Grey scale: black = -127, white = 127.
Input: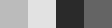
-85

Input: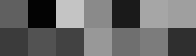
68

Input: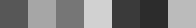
-9

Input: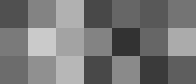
49

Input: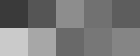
13

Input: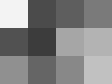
-33
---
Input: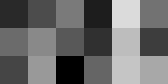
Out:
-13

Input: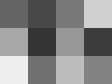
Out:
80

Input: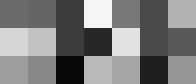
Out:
50

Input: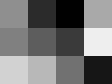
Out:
41

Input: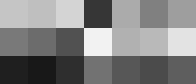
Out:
30

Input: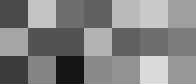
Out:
31

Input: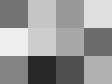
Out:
96

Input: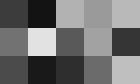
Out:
57
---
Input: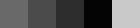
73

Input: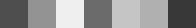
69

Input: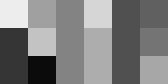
-47

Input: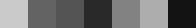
2

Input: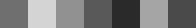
-85

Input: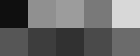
88

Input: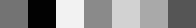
82

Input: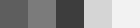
114

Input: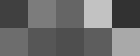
-77
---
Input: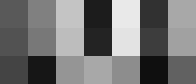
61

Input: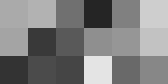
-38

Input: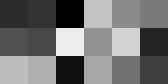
109

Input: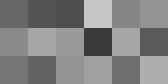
26

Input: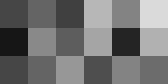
-34

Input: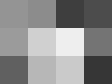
110
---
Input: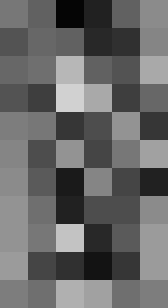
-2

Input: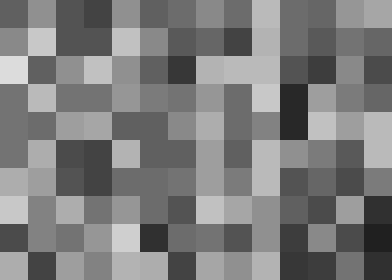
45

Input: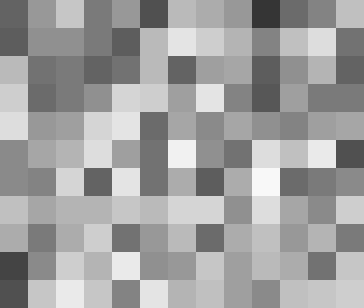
-47

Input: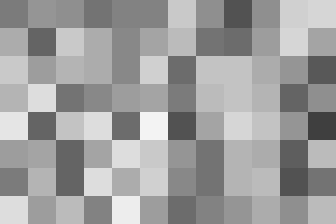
93

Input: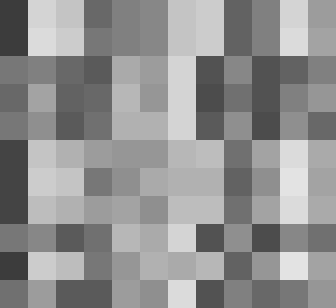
-15

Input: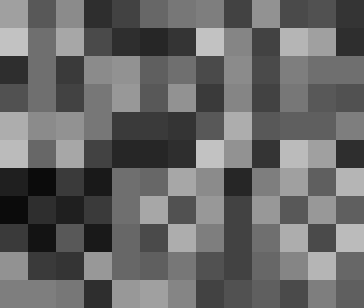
-1
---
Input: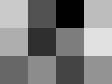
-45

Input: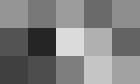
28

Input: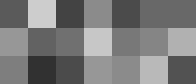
-52

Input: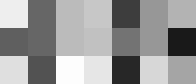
-66

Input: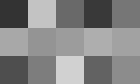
-22

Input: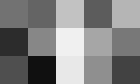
66

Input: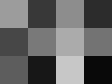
-71

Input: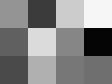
-68
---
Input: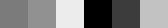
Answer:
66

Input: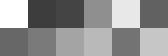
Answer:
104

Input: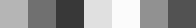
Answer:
96

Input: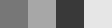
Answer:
39

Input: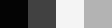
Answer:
51

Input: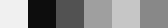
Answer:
70

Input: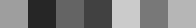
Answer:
54
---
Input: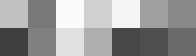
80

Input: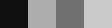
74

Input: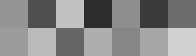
-83

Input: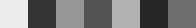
-44

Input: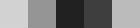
-65

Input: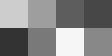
-56
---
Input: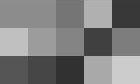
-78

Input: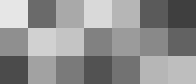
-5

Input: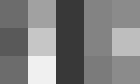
-71

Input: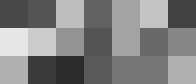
-83

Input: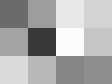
6

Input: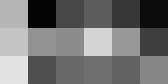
-23
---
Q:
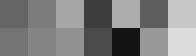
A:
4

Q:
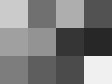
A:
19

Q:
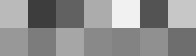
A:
-3

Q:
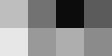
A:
25

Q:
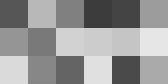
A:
-6

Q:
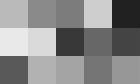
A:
90
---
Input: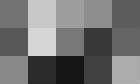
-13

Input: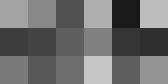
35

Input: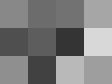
8

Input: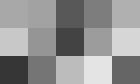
40

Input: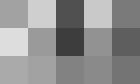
34

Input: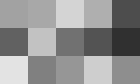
34

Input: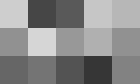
78

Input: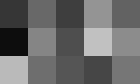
-73

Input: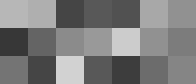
55
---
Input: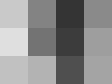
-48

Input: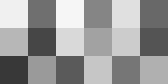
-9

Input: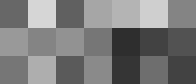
-17

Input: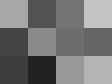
24

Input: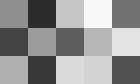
83

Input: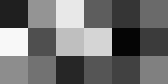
-62
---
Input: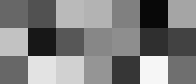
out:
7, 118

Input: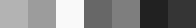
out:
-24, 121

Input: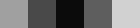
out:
-116, 81

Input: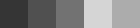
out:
-13, 85

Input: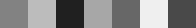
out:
39, 111

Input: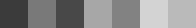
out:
39, 83

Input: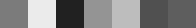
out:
20, 107
